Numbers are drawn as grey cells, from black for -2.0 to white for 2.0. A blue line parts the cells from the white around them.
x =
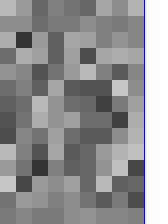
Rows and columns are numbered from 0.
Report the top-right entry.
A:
0.8
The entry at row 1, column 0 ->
0.2
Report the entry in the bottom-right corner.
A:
0.0
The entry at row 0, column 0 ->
0.9
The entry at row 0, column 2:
-0.4
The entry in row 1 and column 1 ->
0.2
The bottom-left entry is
-0.1
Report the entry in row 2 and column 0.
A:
0.7
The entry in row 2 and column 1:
-1.2
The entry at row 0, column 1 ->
0.4

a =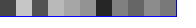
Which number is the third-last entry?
-0.4
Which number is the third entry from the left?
-0.7
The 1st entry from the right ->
-0.1

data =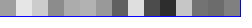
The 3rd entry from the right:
-0.2
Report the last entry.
0.0
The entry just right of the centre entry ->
1.5
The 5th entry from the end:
-1.3
